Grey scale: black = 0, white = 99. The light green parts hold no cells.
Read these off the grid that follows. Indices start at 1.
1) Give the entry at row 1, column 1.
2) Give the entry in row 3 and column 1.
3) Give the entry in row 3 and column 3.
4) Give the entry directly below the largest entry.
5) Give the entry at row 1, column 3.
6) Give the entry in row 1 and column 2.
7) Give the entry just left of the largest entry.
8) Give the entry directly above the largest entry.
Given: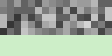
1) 54
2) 71
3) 21
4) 60
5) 60
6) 43
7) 71
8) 27

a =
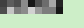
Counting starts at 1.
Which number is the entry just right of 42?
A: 65
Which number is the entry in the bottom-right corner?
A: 9
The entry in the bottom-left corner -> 30
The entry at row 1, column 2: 36
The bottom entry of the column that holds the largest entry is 81

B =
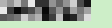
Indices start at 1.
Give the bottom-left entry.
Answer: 34
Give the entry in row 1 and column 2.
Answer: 57
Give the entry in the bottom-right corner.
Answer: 85
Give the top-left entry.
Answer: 69
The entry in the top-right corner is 8
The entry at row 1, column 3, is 75
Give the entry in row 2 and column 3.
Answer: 3
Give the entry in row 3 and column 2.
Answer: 40
